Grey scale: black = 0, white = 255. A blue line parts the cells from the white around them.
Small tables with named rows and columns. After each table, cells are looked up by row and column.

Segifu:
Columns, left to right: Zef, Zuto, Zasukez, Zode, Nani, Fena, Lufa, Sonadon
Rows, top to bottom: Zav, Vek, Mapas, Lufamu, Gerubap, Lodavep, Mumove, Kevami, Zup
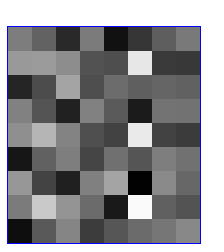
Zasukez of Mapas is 164
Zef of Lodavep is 22
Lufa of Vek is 58
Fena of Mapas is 95
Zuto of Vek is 155
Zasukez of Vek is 141
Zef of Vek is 153
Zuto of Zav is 98
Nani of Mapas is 108
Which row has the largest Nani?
Mumove

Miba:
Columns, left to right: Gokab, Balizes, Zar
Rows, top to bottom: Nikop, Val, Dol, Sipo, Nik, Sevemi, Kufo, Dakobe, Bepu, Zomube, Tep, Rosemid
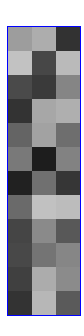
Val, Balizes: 71
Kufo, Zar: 54
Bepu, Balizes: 138
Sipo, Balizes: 167
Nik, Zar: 110
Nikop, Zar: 50
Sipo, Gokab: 51
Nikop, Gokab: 157
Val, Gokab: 194
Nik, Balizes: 162
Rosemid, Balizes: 183
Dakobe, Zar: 188
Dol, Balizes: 58
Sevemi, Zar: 130
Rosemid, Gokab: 51
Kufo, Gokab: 33
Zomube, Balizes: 116
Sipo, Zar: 175

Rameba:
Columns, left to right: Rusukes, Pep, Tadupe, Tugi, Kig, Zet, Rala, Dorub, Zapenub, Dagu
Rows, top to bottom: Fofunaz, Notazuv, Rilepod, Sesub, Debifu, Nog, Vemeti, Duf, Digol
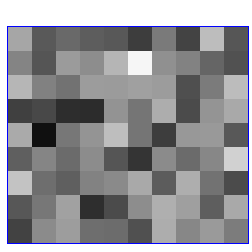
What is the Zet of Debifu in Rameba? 117
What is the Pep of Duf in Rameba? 119
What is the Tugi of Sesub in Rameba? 44
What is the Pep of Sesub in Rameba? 72
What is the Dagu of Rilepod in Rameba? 188
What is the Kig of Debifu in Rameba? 190
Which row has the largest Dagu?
Nog

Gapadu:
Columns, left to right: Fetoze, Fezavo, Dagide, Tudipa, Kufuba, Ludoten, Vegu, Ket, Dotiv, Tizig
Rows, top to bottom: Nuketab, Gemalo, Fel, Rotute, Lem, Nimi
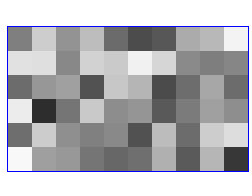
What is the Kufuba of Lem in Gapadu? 137
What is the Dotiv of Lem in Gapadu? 205
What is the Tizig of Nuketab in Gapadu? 243
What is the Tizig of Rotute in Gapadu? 142
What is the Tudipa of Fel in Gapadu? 82
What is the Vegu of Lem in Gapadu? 188

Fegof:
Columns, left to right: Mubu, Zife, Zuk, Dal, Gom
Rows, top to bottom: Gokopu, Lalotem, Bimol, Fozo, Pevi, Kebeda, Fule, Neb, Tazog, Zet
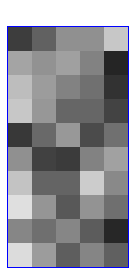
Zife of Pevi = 105
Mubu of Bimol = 189
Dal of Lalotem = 130
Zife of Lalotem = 146
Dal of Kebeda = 130
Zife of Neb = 149
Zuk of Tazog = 134
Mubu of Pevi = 56
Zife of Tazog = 111
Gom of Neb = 111
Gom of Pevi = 112
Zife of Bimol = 156
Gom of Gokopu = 199
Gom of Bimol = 50
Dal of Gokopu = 144
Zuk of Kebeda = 59
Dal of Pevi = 75
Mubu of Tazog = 134

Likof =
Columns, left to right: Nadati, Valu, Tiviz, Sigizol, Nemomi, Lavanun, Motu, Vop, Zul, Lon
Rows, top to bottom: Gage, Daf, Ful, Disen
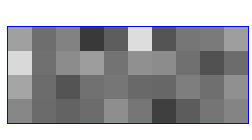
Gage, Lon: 158
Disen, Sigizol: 108
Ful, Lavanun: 105
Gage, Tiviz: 130
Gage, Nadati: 160
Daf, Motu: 140
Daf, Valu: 112
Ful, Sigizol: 113
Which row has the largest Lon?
Gage

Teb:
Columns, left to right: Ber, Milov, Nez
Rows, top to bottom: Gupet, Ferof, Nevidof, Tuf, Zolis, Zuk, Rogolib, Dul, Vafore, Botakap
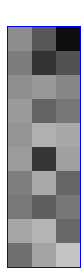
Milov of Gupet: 87
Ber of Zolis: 148
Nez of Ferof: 82
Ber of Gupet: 141
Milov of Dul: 95
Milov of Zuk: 53
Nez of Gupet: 14
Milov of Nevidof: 153
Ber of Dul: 121
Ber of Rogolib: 126
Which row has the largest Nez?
Botakap

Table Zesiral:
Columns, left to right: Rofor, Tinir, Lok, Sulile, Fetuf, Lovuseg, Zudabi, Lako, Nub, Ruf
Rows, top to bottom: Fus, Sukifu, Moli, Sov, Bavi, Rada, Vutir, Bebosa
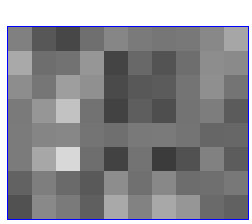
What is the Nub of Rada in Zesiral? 129
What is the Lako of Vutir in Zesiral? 109
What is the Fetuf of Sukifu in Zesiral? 68
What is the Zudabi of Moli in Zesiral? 91
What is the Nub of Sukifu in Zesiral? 141
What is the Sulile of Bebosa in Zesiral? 95
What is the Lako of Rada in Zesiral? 81
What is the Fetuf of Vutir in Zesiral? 141
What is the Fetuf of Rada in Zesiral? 66

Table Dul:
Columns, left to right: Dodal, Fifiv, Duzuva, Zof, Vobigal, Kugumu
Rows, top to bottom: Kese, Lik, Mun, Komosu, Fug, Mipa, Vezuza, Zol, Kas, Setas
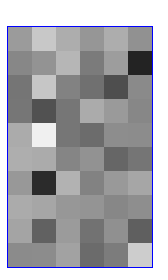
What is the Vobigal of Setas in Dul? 124
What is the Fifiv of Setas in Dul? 140
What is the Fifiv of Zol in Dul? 166
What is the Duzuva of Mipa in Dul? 133
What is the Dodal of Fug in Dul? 171
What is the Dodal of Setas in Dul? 139
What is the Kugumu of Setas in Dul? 205
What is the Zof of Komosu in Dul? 171
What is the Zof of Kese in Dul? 150
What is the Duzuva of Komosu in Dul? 118
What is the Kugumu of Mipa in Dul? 117
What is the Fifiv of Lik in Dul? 147
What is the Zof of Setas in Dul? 107
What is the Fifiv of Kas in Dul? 97
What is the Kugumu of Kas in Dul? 95
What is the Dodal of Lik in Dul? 135
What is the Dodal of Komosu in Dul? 118
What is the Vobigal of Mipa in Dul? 102
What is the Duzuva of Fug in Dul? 118
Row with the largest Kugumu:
Setas

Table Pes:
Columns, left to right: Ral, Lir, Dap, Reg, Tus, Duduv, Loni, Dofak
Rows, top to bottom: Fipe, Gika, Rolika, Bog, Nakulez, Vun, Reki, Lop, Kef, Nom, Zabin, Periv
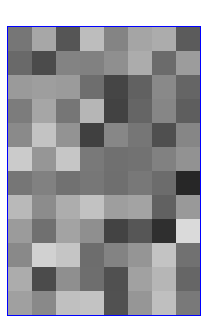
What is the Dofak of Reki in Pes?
39
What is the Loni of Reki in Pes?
108
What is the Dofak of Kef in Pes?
218
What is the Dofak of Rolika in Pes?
101
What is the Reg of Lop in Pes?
194
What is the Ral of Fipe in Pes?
118
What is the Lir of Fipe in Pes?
167
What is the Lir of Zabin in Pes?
75
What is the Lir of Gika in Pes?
75
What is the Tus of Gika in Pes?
143

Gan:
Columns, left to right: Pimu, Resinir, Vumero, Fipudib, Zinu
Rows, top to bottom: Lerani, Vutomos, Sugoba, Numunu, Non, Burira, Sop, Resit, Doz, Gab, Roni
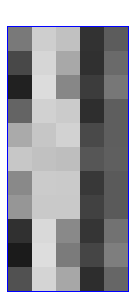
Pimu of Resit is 150
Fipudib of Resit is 65
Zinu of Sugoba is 119
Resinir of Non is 198
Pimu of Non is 170
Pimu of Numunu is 100
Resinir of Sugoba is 220
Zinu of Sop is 90
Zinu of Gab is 126
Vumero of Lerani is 193
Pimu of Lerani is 121
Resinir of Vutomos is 214
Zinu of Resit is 90
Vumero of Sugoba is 135
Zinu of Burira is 95

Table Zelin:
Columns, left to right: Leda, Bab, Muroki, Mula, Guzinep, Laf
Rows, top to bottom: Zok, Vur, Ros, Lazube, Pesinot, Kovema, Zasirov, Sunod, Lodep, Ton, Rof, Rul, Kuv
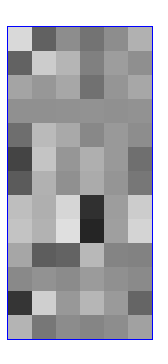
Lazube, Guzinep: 144
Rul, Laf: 101
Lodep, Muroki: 223
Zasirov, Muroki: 144
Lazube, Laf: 146
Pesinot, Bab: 186
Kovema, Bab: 196
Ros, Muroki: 167
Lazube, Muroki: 145
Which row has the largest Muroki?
Lodep

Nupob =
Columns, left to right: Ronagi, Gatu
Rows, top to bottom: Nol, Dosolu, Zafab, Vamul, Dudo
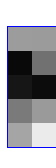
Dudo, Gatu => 235
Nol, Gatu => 155
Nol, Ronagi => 156
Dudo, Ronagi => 165
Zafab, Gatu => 12
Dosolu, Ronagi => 9
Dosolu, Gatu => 113
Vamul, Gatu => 154

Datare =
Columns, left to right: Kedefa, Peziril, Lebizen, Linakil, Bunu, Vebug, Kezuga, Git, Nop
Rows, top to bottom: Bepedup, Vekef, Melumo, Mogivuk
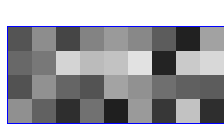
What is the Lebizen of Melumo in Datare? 101
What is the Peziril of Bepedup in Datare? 141
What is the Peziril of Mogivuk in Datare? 97
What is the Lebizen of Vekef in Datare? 212
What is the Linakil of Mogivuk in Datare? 113
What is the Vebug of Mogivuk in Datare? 154
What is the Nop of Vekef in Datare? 216

